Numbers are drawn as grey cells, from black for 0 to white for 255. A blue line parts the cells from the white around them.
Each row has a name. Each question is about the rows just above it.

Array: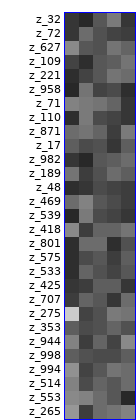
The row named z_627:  137, 87, 81, 116, 100
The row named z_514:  130, 75, 100, 87, 108
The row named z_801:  46, 108, 108, 46, 81
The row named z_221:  46, 67, 87, 116, 108
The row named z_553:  137, 130, 108, 87, 40
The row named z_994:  145, 67, 87, 116, 108
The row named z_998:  94, 81, 75, 75, 94

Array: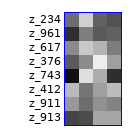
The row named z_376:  90, 139, 237, 159
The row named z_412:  187, 117, 159, 187
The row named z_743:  16, 222, 172, 46

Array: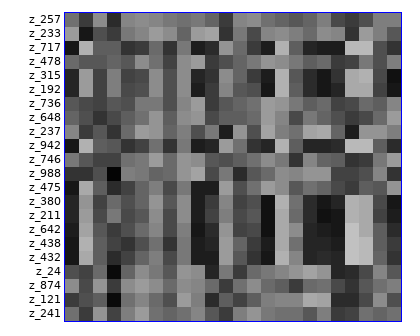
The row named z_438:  23, 177, 94, 66, 51, 79, 112, 51, 120, 29, 37, 155, 100, 59, 29, 169, 112, 37, 37, 29, 193, 185, 94, 59
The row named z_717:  23, 177, 94, 94, 51, 59, 106, 51, 120, 29, 43, 148, 106, 59, 29, 177, 94, 37, 29, 29, 185, 185, 79, 51
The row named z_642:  29, 163, 87, 59, 79, 106, 133, 73, 126, 23, 43, 148, 66, 73, 17, 169, 140, 37, 29, 23, 193, 169, 94, 43
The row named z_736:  87, 73, 66, 87, 79, 120, 120, 79, 133, 155, 59, 87, 100, 112, 155, 148, 120, 94, 106, 66, 73, 106, 94, 133
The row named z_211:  37, 155, 73, 120, 73, 87, 140, 73, 140, 29, 66, 126, 73, 87, 17, 169, 106, 43, 17, 23, 177, 169, 66, 29
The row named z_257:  112, 59, 140, 43, 133, 140, 133, 120, 112, 120, 100, 59, 133, 140, 112, 100, 87, 100, 126, 73, 59, 79, 126, 126

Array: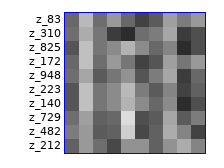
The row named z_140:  85, 192, 118, 139, 179, 139, 104, 139, 44, 79
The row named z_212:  97, 153, 110, 72, 146, 146, 97, 146, 172, 132

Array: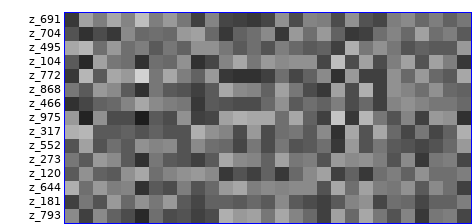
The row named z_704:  83, 49, 76, 56, 138, 105, 111, 105, 153, 161, 105, 56, 98, 111, 138, 56, 153, 111, 153, 98, 56, 64, 111, 132, 105, 161, 111, 126, 90
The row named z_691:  56, 161, 126, 167, 132, 190, 126, 153, 119, 64, 132, 70, 64, 56, 70, 145, 76, 132, 126, 76, 145, 83, 70, 126, 138, 105, 126, 98, 119
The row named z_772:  56, 182, 90, 167, 153, 210, 119, 167, 126, 98, 153, 56, 49, 49, 64, 111, 70, 98, 138, 49, 153, 64, 64, 145, 105, 153, 105, 90, 167

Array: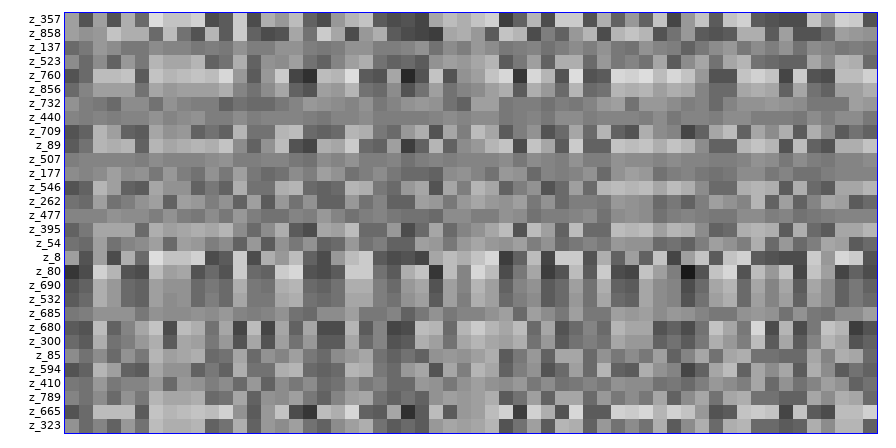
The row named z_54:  114, 106, 159, 114, 132, 140, 159, 106, 159, 152, 126, 140, 98, 152, 91, 146, 120, 146, 98, 106, 152, 114, 126, 98, 98, 159, 152, 120, 152, 166, 152, 146, 159, 126, 146, 106, 120, 132, 120, 152, 146, 146, 106, 114, 98, 126, 159, 146, 126, 174, 106, 152, 106, 126, 166, 159, 91, 106
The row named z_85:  140, 114, 140, 106, 146, 120, 181, 159, 166, 174, 106, 114, 166, 106, 146, 132, 159, 120, 106, 140, 152, 166, 114, 98, 114, 98, 146, 152, 146, 159, 174, 91, 120, 152, 98, 166, 166, 106, 146, 120, 140, 120, 159, 98, 132, 166, 114, 166, 174, 114, 114, 106, 106, 166, 132, 174, 166, 106
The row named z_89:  91, 114, 181, 174, 181, 98, 181, 166, 174, 181, 174, 195, 140, 98, 146, 188, 83, 69, 174, 166, 203, 106, 98, 159, 61, 98, 181, 98, 140, 152, 181, 195, 76, 195, 166, 91, 203, 98, 98, 195, 188, 195, 174, 195, 181, 140, 98, 98, 181, 195, 181, 83, 188, 98, 83, 174, 174, 195
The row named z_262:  114, 106, 159, 114, 126, 146, 159, 98, 159, 152, 126, 146, 98, 159, 91, 152, 114, 146, 98, 98, 152, 114, 132, 98, 98, 159, 152, 120, 152, 166, 152, 146, 159, 120, 146, 106, 126, 126, 120, 152, 146, 140, 106, 120, 98, 126, 159, 146, 132, 181, 98, 159, 98, 132, 166, 159, 91, 106
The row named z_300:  106, 91, 174, 114, 126, 152, 174, 91, 166, 159, 120, 152, 83, 166, 83, 159, 114, 152, 91, 91, 166, 106, 132, 83, 91, 174, 159, 114, 166, 181, 166, 159, 174, 114, 152, 91, 114, 126, 114, 166, 152, 152, 98, 114, 91, 120, 174, 152, 126, 188, 91, 166, 91, 132, 181, 166, 83, 98

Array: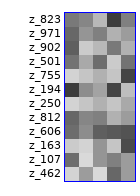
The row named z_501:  115, 169, 109, 203, 115
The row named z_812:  103, 134, 128, 177, 156
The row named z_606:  109, 141, 95, 89, 83
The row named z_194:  60, 141, 163, 68, 190

